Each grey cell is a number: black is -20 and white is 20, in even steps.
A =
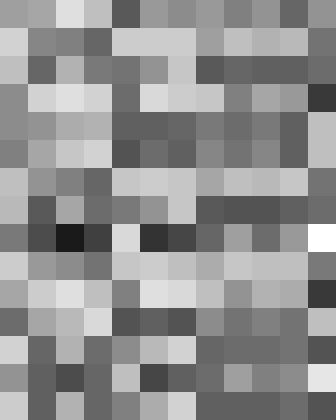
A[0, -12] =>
5
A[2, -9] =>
-1
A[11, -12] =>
-3
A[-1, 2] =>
8
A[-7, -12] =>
-1
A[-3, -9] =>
-3
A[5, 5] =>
-3
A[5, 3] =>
13
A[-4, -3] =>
0
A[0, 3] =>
10
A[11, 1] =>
6
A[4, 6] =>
-4
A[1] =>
[13, 1, 0, -4, 12, 12, 12, 5, 10, 8, 9, -2]
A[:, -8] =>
[-6, 12, -2, -3, -5, -7, 11, -1, 14, 11, 0, -7, 2, 10, 0]
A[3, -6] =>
12
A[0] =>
[5, 6, 15, 10, -6, 4, 2, 4, 0, 3, -4, 3]
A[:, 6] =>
[2, 12, 11, 12, -4, -5, 11, 11, -9, 10, 14, -7, 13, -5, 13]
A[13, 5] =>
-9
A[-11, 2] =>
7
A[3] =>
[2, 13, 15, 13, -3, 14, 12, 11, 0, 6, 4, -11]
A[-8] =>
[9, -6, 6, -3, -1, 3, 11, -6, -7, -7, -5, -3]
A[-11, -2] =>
-5
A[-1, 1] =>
-5
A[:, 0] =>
[5, 13, 10, 2, 2, 0, 10, 9, -1, 12, 6, -3, 13, 3, 12]
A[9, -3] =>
10
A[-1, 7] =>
-5
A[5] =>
[0, 6, 11, 13, -7, -3, -5, 1, -2, 1, -5, 10]
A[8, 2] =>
-16
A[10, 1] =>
12
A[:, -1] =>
[3, -2, -3, -11, 10, 10, -2, -3, 20, -1, -11, 10, -7, 16, -7]
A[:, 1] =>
[6, 1, -4, 13, 3, 6, 3, -6, -8, 4, 12, 6, -4, -5, -5]

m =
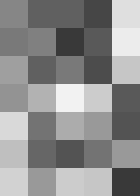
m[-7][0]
1
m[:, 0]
[1, -1, 5, 3, 14, 10, 13]
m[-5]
[5, -5, -1, -8, 11]
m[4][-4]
-2
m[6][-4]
4
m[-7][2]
-5
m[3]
[3, 8, 18, 12, -6]
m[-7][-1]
15

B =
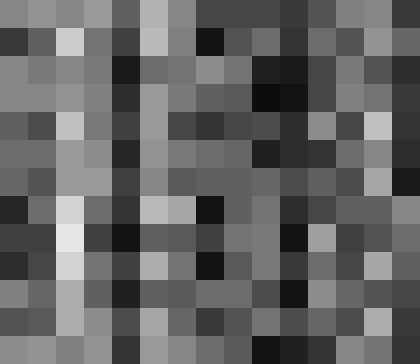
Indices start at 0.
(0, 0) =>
1
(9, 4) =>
-10
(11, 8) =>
-7
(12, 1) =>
3
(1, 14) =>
-4
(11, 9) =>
-2
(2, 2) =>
1
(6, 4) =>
-10
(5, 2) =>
4
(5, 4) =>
-14
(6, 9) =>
-4
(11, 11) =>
-4
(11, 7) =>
-11
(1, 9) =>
-3
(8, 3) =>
-10
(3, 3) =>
0
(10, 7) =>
-3
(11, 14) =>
-11
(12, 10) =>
-15
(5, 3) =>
2
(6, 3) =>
4
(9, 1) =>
-9
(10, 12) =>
-4
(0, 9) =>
-9
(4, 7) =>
-12
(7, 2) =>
13
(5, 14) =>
-13
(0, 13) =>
1
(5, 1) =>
-3
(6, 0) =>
-4
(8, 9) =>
-1
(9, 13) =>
6
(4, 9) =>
-8
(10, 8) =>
-3
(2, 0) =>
1
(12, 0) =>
2
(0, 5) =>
8
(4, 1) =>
-8
